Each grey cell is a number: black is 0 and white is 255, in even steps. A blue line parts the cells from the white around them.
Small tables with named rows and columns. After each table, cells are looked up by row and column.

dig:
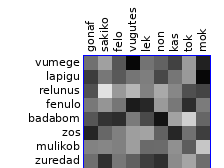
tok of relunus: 80
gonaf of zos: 37
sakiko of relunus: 226
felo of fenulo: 118
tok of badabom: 208
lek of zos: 163
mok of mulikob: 198
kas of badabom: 162
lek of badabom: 74
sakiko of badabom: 51
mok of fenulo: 123
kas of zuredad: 139
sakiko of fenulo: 149
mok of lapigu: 7

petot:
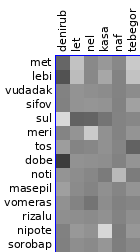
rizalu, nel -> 139
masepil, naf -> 133
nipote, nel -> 146
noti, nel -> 135
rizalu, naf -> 131
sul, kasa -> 116
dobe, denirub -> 60
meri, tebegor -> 148
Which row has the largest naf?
noti

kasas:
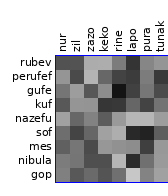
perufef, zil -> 74
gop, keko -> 84
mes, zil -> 118
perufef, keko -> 103
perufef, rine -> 67
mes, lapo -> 141
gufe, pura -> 118
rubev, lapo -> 52
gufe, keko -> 141
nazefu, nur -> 161
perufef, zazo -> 180
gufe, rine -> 20
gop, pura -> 131
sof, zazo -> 102

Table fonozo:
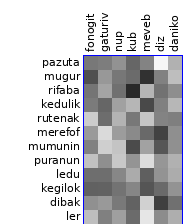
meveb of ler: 230
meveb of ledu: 95
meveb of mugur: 49
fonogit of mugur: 80
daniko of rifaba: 142
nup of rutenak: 179
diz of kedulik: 128
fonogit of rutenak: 204
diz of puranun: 150
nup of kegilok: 115
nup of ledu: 135
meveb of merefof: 105
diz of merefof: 66
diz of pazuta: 246
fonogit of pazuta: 120
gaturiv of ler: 128
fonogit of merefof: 154
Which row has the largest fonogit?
rutenak

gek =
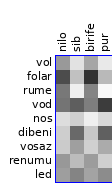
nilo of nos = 221
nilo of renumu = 152
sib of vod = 94
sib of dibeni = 105
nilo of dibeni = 206
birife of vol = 166
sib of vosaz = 159
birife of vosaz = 208
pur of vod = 60

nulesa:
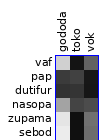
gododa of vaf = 208
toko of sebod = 16
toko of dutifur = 52
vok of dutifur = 22
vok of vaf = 98
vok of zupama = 112
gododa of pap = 59
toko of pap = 65
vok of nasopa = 76
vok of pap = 23
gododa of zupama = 229
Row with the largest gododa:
sebod

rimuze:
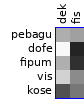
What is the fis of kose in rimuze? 119
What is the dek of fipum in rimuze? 175
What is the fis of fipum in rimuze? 48
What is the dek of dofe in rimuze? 248
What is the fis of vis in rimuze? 139
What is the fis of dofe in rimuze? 36
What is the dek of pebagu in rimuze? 174
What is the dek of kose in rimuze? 81
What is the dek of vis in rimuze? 210
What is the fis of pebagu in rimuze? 160

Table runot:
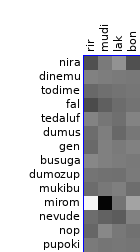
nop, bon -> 113
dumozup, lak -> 112
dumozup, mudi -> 113
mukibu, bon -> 109
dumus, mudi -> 126
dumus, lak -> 104
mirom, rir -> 245
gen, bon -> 129
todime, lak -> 115
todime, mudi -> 111
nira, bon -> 80
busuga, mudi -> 128
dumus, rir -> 109
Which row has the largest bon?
mirom

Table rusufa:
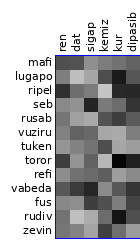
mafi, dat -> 82
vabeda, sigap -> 38
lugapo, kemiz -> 77
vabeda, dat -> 59
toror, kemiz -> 183
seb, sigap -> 36
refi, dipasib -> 138
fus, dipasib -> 68
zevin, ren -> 119
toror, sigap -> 98
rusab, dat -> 160
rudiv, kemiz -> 108
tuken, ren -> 149
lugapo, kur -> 26
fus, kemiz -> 80
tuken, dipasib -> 157
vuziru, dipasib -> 126
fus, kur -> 127
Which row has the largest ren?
tuken

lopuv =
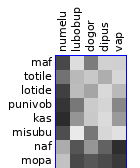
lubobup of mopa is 72
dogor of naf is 150
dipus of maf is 209
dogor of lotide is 165
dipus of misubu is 215
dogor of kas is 201
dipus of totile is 174
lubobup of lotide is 188

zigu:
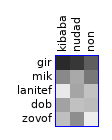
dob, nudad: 193
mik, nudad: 169
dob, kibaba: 162
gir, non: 94
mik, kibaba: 137
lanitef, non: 194
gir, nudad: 55
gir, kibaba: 42
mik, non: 120
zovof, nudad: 142
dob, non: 188
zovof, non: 237
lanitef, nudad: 165

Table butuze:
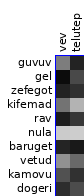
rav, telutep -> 55
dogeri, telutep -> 76
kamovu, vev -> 81
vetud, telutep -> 105
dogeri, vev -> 45
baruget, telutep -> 25
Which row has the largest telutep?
nula

